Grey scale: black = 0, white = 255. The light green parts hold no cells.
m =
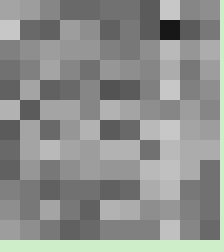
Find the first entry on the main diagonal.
164
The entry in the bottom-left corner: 157
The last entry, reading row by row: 105
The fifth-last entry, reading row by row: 128
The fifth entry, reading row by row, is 105
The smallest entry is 23
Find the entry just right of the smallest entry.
91
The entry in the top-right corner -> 142
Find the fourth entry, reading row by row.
105
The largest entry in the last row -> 192
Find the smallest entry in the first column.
91
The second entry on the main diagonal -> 105
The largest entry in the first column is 199
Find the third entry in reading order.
134
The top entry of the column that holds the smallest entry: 199

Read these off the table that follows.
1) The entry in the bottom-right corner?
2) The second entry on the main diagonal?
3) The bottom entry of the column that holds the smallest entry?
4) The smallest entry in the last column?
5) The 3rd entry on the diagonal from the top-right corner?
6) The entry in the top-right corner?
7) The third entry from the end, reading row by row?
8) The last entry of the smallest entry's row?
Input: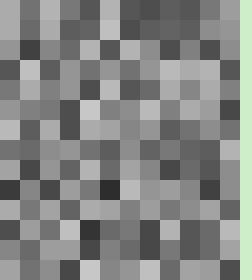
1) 78
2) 106
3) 134
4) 72
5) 128
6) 157
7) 163
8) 141

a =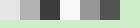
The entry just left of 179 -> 229
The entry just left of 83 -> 150

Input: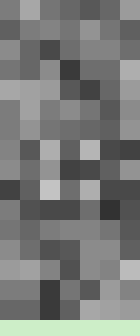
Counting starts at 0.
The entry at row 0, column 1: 167
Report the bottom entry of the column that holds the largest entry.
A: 58
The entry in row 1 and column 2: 131
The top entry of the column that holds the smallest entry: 103
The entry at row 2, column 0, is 139
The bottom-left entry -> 103
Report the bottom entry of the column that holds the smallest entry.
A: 161
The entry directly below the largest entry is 73
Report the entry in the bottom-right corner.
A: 155
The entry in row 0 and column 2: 117
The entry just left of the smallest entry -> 110
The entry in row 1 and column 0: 96
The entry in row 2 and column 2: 73
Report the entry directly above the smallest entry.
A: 73
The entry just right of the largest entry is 110
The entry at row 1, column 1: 124
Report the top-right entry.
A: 155
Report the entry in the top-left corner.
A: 124

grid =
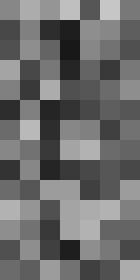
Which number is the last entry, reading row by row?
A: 172
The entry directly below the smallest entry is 37
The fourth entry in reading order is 191
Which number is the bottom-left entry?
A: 107
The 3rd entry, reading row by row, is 149
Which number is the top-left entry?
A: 135
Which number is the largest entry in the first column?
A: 178
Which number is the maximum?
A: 198
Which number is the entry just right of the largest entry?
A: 120
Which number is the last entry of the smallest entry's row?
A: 80
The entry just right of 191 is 86
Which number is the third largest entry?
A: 185
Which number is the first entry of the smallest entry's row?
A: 80
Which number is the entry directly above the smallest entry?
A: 30
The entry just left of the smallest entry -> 100
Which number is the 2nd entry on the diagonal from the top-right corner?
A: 135
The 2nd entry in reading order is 172
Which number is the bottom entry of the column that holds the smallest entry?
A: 114

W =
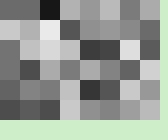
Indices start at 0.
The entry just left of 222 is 69
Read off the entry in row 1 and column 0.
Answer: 201
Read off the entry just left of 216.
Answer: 193
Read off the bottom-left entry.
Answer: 77
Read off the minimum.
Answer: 23
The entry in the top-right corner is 171
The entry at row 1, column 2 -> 234
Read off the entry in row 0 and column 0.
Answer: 107
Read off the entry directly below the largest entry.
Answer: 216
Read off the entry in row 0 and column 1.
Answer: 107
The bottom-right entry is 186
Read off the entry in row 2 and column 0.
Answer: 115
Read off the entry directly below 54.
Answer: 144
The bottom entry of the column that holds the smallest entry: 77

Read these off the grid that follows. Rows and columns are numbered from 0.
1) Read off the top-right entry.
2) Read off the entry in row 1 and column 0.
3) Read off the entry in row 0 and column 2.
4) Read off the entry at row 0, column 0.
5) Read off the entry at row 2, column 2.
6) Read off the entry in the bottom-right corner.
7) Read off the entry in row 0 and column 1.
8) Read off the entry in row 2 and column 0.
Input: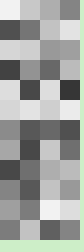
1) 132
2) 80
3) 174
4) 242
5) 153
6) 132
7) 200
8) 214

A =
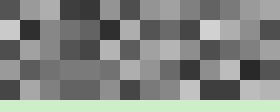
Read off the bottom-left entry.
70
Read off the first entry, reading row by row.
84
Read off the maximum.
209
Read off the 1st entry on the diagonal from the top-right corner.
167
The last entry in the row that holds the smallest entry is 84
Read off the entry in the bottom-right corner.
180
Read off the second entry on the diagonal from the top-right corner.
142
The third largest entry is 194
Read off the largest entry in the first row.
174
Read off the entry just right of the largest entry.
174
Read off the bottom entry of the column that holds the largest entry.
62
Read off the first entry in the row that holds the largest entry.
202
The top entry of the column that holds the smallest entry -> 154
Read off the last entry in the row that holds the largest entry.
78
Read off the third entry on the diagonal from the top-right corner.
106

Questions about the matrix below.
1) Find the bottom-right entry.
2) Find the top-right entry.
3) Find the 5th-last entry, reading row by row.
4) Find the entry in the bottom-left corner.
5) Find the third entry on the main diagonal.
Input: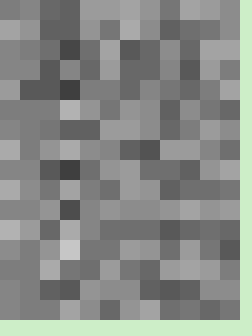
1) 118
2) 140
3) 163
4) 133
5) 111

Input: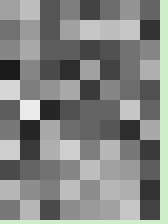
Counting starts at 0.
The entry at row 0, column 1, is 190
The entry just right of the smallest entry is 134
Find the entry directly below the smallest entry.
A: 214
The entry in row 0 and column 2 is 86
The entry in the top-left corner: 161
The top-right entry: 100
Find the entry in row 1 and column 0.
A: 114
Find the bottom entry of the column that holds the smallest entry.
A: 120
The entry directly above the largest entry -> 126
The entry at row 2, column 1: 169
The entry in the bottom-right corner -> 66
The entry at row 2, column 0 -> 134
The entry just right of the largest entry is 38
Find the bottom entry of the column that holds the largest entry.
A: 183
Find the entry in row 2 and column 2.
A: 93
